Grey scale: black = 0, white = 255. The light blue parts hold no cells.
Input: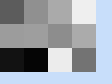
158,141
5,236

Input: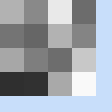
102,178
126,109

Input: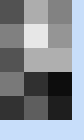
231,149
175,175

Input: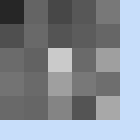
105,84
98,202

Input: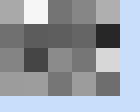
92,94
69,139

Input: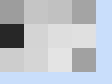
212,221
213,229

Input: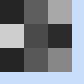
74,42
88,135

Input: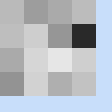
206,150
214,230

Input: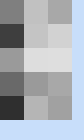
196,210
221,222
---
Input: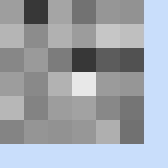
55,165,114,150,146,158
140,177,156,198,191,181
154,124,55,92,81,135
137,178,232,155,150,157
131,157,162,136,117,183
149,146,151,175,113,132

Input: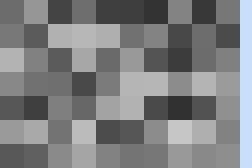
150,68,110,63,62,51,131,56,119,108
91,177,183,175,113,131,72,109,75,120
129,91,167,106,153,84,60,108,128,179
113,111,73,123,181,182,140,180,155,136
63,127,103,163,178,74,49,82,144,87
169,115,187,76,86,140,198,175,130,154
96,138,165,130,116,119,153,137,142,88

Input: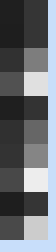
53,31
53,30
125,49
224,81
51,31
102,48
133,51
237,72
53,30
204,73

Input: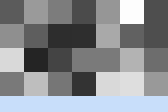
154,124,75,150,253,78,91
94,45,46,169,97,78,143
36,68,122,122,179,109,217
190,118,51,217,222,153,121

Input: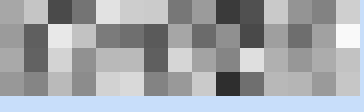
197,74,116,226,205,203,119,155,58,80,201,148,130,207,167
95,232,194,123,111,90,166,107,144,73,159,110,161,249,155
98,211,145,185,186,95,214,163,133,223,176,151,172,194,169
133,186,140,210,217,131,153,202,46,111,184,181,154,198,152

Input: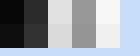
43,226,151,246,7
49,219,149,240,14
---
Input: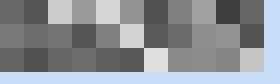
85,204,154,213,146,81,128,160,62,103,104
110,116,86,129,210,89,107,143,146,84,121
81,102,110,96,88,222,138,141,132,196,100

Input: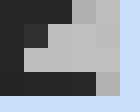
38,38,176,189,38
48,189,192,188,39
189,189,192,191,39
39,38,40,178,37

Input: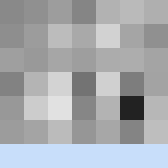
144,157,133,178,186,175,137
156,188,169,210,165,144,142
153,166,158,172,173,164,159
180,211,115,208,125,163,130
204,225,134,179,34,183,152
164,187,150,167,132,190,156

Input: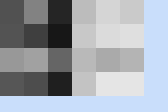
130,37,188,213,202,81
63,23,200,219,223,83
161,101,185,170,180,152
77,31,195,229,229,86

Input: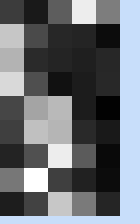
25,93,237,125,60
74,39,36,12,198
42,36,31,39,179
79,17,28,40,217
164,185,28,2,70
192,181,41,25,63
80,237,91,9,35
255,63,33,12,119
66,199,122,37,29

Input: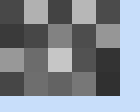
177,67,183,75,72
71,130,77,150,58
108,198,82,51,152
110,99,119,48,70

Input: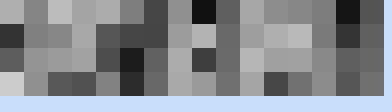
133,188,164,172,126,70,144,17,95,167,141,135,125,21,84,175
128,135,168,86,70,69,156,179,105,158,175,185,122,52,96,51
148,155,162,77,28,97,172,62,106,182,160,161,137,95,103,93
144,88,81,130,44,104,169,154,112,165,71,113,140,86,112,204

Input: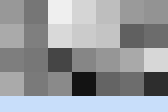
118,239,213,190,154,147,152
127,217,203,196,96,108,170
119,69,134,150,169,215,126
122,138,19,100,109,45,170
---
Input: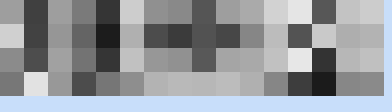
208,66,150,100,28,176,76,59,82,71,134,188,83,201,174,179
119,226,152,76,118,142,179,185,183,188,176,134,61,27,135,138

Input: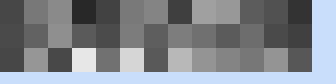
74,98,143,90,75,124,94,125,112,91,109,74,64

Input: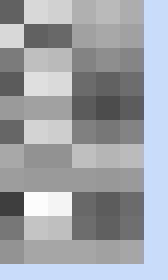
216,97,104,160,169,160
90,223,219,106,98,108
101,212,207,129,119,130
157,155,155,154,151,154
119,194,190,109,96,111

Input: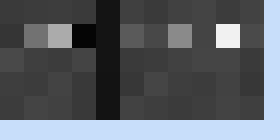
53,114,171,5,20,90,72,138,68,241,74
62,60,67,57,19,55,69,62,60,66,55

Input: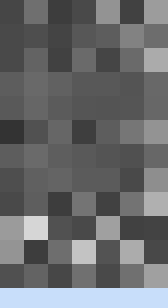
73,78,68,87,93,130,109
93,105,97,88,88,84,104
51,81,102,62,93,118,147
78,96,100,91,91,73,142
155,214,81,73,160,65,67
80,99,71,112,73,112,160

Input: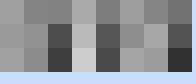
154,145,78,185,86,142,167,83

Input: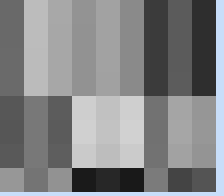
105,188,167,146,162,138,59,91,46
106,187,167,146,161,138,59,92,46
86,120,91,208,194,209,113,166,151
151,116,146,26,39,25,123,68,84

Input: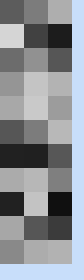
213,65,28
149,196,179
86,124,184
171,183,127
167,86,59

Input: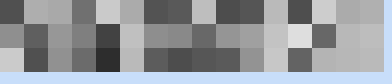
143,95,151,127,66,192,142,137,104,149,160,195,222,103,184,189
